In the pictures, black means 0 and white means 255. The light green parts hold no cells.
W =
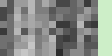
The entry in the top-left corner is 155
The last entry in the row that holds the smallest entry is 126
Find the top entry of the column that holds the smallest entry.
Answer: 71
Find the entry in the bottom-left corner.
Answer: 87
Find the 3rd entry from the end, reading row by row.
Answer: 139
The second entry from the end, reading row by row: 100
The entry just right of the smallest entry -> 100
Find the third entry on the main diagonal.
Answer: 183
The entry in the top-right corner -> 112
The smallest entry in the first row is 58
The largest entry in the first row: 183
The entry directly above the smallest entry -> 71
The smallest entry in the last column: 58
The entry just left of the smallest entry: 168
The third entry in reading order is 155
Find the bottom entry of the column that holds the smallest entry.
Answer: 44
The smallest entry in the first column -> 58
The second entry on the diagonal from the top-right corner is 155

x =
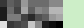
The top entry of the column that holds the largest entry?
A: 55
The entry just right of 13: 1
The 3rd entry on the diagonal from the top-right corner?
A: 95
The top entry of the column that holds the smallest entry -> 136
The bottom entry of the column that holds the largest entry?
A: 224
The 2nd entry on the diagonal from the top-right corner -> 182
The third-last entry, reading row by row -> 28
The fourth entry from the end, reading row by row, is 136
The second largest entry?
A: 198
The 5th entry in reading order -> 108
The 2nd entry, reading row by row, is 95

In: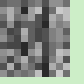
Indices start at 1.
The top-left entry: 96
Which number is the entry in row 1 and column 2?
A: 112
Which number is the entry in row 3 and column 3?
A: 112
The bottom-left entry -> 144
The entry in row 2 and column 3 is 128
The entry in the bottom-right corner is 112
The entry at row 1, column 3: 112
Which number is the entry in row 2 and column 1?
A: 144
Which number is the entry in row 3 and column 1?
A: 112
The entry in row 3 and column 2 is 174
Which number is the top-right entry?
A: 112

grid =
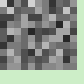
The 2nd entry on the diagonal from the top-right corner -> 195
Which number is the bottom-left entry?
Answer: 92
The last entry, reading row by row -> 123
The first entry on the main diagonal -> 210
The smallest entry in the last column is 68
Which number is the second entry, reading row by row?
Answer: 53
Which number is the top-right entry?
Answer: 148
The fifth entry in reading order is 210
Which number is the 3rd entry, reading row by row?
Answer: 135
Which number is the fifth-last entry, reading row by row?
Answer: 135
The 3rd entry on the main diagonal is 107
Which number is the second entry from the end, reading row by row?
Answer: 123
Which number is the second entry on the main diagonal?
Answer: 195

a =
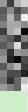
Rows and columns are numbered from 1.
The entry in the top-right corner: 207
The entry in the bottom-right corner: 235
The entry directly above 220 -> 48
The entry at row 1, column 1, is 153
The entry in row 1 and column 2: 63
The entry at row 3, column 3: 101
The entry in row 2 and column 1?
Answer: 89
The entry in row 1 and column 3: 180
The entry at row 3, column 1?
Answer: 101
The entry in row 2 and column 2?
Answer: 140
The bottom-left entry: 153

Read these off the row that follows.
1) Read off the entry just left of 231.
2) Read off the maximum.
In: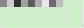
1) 173
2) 231

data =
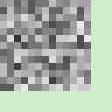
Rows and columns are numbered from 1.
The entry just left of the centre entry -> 118
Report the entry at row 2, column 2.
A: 188
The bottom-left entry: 90
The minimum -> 50
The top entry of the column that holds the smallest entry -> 102
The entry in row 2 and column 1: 90
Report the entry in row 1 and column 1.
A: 147
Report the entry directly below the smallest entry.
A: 147
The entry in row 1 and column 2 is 162
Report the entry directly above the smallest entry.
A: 147
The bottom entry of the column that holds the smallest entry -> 202
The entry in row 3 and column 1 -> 162
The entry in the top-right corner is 162
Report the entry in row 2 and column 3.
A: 118
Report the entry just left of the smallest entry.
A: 217
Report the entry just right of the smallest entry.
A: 188
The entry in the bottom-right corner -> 202
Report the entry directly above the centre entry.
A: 162

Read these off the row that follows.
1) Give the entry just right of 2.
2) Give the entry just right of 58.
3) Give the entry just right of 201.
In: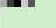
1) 201
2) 2
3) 88

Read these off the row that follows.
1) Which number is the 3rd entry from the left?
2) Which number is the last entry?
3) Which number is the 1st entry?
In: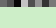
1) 8
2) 120
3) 106
